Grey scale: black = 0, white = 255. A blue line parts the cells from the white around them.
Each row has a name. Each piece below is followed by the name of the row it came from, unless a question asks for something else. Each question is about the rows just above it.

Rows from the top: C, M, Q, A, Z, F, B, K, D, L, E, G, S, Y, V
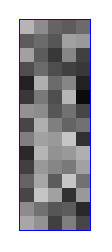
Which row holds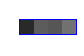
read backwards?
Y
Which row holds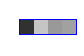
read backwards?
D
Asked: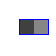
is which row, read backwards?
Q

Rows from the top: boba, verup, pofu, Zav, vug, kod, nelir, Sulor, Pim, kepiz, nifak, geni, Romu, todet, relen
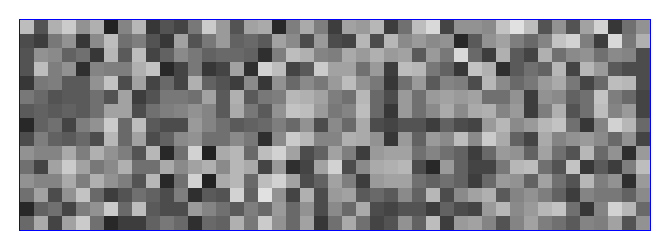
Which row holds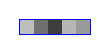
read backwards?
boba
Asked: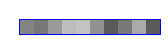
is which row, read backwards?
nelir
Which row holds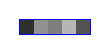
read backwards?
geni
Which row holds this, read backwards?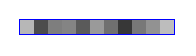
vug
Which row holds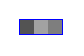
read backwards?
relen
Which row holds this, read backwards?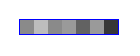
Pim
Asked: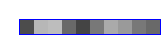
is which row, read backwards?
vug

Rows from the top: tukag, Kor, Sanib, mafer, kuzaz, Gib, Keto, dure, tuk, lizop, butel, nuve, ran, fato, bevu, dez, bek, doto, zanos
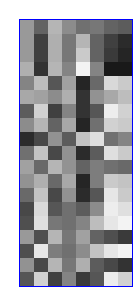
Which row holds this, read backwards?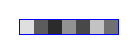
lizop
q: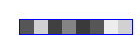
zanos
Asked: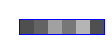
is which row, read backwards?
dez

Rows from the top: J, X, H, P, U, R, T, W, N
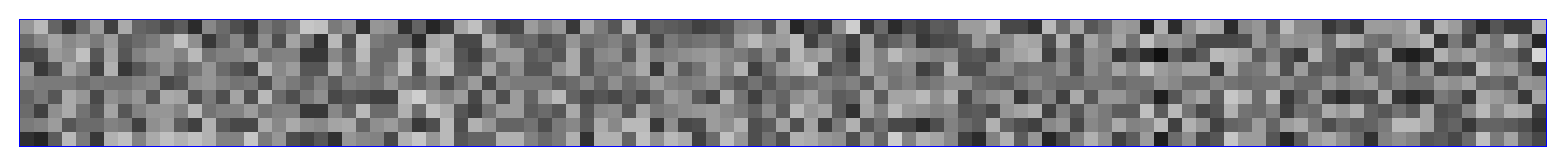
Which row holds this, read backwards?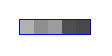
W
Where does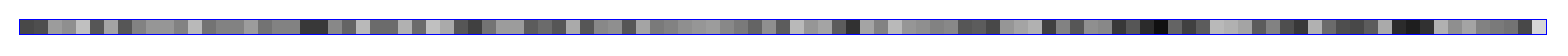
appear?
H

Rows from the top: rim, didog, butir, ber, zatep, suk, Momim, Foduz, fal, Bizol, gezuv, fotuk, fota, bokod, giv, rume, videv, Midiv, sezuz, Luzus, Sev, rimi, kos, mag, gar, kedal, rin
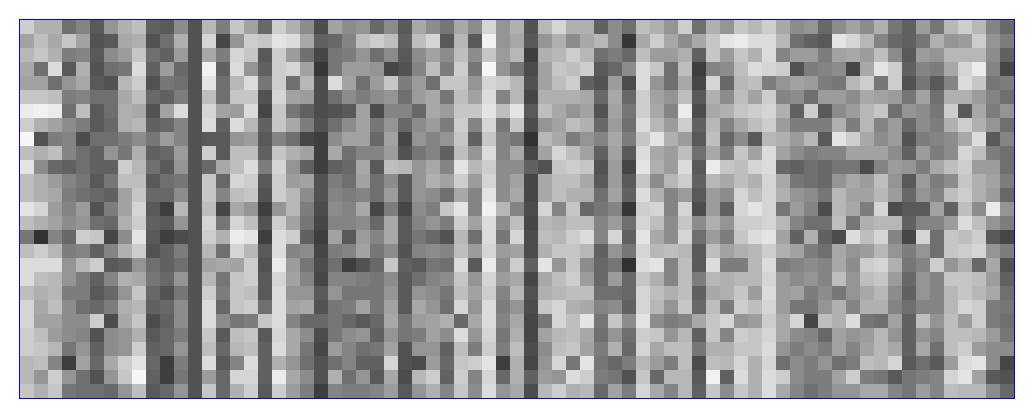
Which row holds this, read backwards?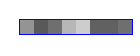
gezuv
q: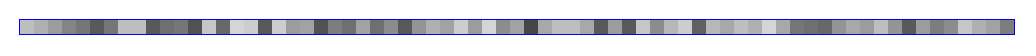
fotuk

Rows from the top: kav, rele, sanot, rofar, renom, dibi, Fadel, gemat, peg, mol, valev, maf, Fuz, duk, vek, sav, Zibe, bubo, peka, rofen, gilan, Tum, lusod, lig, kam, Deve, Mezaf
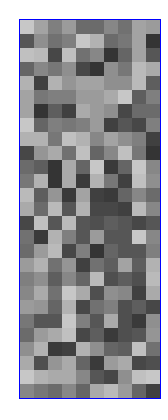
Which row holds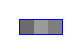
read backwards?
kav
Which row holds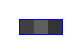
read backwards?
Fadel

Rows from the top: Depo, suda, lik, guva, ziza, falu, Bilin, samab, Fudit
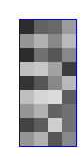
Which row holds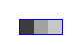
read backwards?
guva
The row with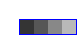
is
ziza
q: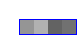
Bilin
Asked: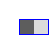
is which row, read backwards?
falu
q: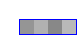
suda
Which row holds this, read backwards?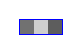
samab
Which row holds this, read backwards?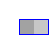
guva

